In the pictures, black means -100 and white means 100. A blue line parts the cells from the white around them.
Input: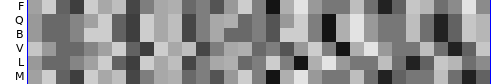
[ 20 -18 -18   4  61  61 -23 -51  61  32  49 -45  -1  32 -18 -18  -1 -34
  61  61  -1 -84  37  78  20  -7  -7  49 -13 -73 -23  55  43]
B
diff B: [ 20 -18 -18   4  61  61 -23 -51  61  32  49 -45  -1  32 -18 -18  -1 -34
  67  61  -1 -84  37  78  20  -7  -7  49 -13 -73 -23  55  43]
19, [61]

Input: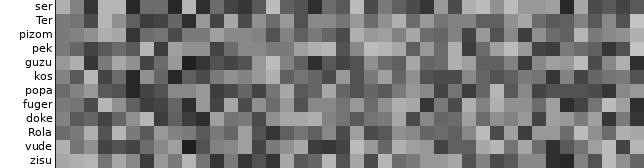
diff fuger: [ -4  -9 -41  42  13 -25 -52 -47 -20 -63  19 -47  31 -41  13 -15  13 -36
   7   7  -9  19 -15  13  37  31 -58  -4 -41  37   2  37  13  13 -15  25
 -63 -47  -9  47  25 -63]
17, [19]
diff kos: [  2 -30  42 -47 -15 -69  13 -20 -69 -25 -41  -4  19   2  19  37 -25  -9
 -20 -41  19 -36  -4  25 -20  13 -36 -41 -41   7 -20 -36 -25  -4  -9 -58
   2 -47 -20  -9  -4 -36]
13, [13]
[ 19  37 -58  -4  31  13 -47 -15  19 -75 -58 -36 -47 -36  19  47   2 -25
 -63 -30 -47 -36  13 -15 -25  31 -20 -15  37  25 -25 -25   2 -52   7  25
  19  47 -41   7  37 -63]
guzu

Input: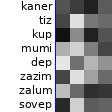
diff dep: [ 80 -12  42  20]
4, [15]
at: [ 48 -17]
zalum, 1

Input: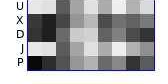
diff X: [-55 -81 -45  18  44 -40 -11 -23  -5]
2, [-76]
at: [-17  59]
D, 3
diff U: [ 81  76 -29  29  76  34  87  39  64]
9, [70]

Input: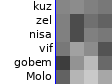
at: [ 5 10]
kuz, 1
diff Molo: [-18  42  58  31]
1, [-23]
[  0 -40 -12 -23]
zel
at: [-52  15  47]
gobem, 1

